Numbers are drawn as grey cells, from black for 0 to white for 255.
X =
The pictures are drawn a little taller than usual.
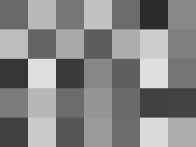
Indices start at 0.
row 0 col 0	105
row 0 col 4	107
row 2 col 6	116
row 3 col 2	107
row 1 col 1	99
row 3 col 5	65
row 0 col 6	136
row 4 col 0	65
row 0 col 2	118
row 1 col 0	189
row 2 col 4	95

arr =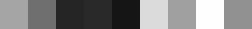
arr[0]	165
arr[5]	219
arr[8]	145

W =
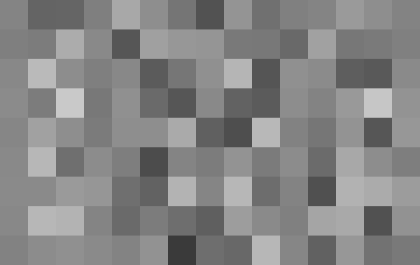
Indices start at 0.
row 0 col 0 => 132
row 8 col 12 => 151
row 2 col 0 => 136
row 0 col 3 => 127
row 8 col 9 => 183
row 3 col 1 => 124
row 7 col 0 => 136
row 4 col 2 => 142
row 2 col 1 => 186
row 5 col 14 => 126
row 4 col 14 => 151
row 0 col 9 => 112
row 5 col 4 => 126
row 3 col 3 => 120
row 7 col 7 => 95
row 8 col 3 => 138
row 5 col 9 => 123
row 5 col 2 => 111
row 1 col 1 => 124
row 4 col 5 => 142
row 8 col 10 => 134
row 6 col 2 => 154
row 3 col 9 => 91
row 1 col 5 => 160
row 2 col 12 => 94
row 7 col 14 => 146
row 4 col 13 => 86
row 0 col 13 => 142
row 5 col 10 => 140
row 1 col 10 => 105

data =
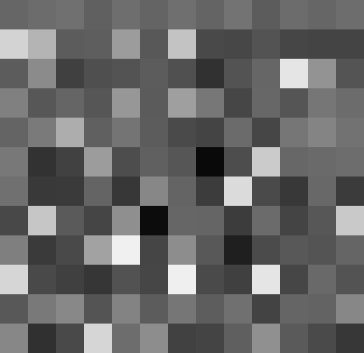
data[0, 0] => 102
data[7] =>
[72, 198, 90, 69, 143, 12, 102, 101, 60, 107, 68, 87, 201]
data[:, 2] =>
[112, 92, 64, 101, 173, 65, 58, 90, 73, 64, 136, 73]
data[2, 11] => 147
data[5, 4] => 77
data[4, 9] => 70
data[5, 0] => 120
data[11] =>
[135, 48, 73, 214, 109, 141, 65, 68, 95, 144, 90, 74, 55]
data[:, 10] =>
[108, 70, 229, 85, 118, 103, 56, 68, 88, 70, 101, 90]
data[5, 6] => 86
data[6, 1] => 57
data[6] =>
[112, 57, 58, 100, 55, 135, 100, 60, 219, 74, 56, 104, 59]
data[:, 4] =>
[110, 156, 83, 151, 116, 77, 55, 143, 240, 82, 131, 109]
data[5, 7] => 9
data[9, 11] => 105
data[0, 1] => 108
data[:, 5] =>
[100, 88, 92, 91, 92, 96, 135, 12, 69, 70, 92, 141]
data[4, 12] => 114
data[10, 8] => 112
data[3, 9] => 103
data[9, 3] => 54
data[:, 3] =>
[96, 94, 79, 86, 96, 156, 100, 69, 162, 54, 84, 214]
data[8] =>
[127, 58, 73, 162, 240, 69, 141, 88, 31, 75, 88, 84, 101]
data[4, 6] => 74
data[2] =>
[92, 139, 64, 79, 83, 92, 80, 49, 83, 102, 229, 147, 84]

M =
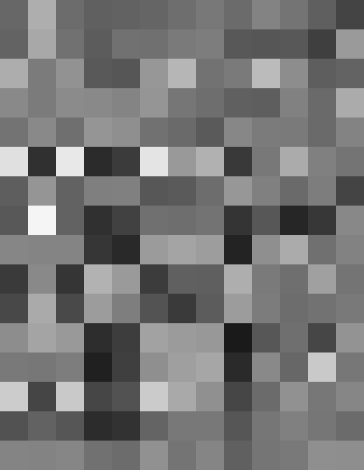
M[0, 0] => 103
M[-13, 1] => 123
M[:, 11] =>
[95, 63, 94, 106, 106, 128, 125, 55, 112, 160, 114, 70, 201, 119, 118, 143]
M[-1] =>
[132, 131, 134, 113, 108, 145, 116, 133, 96, 117, 121, 143, 142]
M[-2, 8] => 86
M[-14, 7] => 114
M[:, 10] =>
[116, 88, 141, 129, 122, 171, 106, 38, 171, 111, 109, 111, 103, 145, 128, 121]
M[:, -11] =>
[108, 113, 146, 139, 111, 232, 98, 98, 132, 53, 73, 153, 125, 201, 86, 134]
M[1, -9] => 113
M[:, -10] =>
[96, 92, 89, 137, 149, 43, 127, 48, 54, 178, 156, 45, 32, 70, 44, 113]
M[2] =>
[173, 123, 146, 89, 86, 151, 182, 114, 122, 187, 141, 94, 99]
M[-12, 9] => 123
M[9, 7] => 95
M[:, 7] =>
[120, 125, 114, 110, 90, 177, 109, 115, 157, 95, 92, 152, 166, 144, 120, 133]
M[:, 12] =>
[68, 154, 99, 171, 131, 116, 68, 136, 130, 116, 121, 147, 119, 134, 107, 142]
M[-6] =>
[72, 170, 73, 156, 126, 83, 58, 92, 156, 124, 109, 114, 121]
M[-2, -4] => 118
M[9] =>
[58, 137, 53, 178, 154, 60, 96, 95, 174, 122, 111, 160, 116]
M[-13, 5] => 149
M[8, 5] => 155
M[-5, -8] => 162
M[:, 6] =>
[110, 122, 182, 118, 106, 153, 90, 110, 164, 96, 58, 155, 159, 169, 120, 116]
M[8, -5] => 35
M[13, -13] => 204
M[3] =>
[137, 123, 139, 137, 132, 149, 118, 110, 96, 94, 129, 106, 171]

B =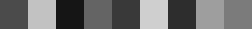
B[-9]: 75
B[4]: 57

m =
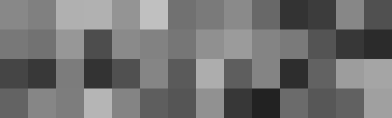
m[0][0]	136
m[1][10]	122
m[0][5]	192
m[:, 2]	[176, 151, 124, 125]
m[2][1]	56
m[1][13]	43
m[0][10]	51
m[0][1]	128
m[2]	[69, 56, 124, 51, 80, 133, 90, 173, 94, 132, 45, 98, 157, 165]
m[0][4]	148
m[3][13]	160
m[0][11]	60
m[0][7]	122
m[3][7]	145
